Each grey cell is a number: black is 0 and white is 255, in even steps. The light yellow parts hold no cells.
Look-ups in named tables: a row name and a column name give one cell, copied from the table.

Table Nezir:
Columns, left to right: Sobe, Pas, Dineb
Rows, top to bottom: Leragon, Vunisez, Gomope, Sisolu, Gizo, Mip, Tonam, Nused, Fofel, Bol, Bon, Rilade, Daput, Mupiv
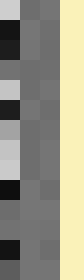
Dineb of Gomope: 110
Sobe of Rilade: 114
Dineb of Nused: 117
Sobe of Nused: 195
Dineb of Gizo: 116
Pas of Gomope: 117
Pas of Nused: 110
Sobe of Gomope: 29
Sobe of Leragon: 206
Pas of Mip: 117
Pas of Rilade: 116
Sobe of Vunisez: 20
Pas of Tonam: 110

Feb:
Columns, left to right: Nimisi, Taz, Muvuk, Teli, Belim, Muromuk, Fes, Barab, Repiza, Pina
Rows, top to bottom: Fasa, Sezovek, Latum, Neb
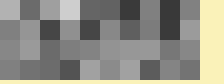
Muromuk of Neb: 139
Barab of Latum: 152
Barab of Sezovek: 124
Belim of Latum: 131
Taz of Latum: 154
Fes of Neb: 161
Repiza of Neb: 132
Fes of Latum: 151
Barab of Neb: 92
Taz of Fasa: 107
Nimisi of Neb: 128
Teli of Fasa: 206
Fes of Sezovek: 95
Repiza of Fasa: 57
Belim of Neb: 161
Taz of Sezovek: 149

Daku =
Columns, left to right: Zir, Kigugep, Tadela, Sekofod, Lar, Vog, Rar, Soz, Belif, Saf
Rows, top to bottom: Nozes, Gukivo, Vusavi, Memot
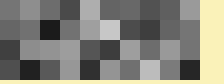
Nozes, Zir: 117
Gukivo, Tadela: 27
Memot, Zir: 79
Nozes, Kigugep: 142
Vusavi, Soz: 109
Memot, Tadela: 89
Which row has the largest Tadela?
Vusavi

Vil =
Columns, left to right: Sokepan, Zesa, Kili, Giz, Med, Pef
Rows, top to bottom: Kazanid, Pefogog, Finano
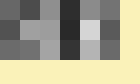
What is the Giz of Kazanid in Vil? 46
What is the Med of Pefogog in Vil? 213
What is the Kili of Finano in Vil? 164
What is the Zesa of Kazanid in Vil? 76
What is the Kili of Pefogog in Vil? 157
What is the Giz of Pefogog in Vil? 41
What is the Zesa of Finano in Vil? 113
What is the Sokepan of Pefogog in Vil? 82
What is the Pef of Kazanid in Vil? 115
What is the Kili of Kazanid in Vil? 143
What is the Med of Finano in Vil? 180
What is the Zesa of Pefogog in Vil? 160
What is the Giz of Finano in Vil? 52
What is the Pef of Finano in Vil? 106
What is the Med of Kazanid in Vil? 139
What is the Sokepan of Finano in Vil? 107

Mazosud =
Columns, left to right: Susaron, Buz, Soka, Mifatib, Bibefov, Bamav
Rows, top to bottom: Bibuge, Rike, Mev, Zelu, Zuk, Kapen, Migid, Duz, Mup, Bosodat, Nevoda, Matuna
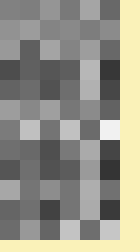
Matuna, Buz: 152
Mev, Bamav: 104
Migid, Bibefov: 107
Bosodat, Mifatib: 117
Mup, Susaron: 85
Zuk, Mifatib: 110
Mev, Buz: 95
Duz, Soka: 79
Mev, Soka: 164
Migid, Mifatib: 193
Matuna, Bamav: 198
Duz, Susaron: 111
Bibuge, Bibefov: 165
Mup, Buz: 111
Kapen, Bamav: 98
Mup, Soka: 82
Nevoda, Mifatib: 117
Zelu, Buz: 96
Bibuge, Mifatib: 121
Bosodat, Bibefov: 174

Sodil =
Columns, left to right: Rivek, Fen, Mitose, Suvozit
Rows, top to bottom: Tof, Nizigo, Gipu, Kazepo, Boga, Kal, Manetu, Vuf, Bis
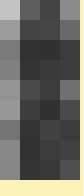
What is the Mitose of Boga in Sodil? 59
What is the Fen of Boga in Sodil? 74
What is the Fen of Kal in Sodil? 61
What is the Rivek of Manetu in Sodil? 116
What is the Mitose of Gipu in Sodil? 49
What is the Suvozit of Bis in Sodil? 79
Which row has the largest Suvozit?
Tof

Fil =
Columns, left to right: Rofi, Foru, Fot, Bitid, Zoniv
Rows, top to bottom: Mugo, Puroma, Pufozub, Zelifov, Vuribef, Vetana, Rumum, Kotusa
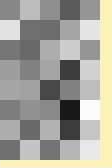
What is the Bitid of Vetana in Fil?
24
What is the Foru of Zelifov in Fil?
129
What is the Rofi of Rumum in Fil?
174
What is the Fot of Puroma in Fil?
108
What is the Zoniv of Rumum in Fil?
198
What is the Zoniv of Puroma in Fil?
229
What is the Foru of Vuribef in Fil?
162
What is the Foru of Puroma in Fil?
111
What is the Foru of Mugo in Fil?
188
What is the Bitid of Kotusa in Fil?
182
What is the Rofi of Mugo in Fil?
135
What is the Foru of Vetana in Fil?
145
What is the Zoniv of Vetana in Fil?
251

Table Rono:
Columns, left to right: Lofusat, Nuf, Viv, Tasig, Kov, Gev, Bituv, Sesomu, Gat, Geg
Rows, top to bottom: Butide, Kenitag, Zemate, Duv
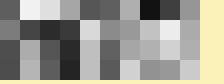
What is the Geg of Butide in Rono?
150
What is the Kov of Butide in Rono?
86
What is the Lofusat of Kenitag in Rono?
124
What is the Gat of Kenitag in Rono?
236
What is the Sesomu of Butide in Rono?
18
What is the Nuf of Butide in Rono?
241
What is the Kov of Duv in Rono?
191
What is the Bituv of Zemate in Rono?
166
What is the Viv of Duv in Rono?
93
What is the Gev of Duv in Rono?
90
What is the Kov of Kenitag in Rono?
217
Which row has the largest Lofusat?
Kenitag

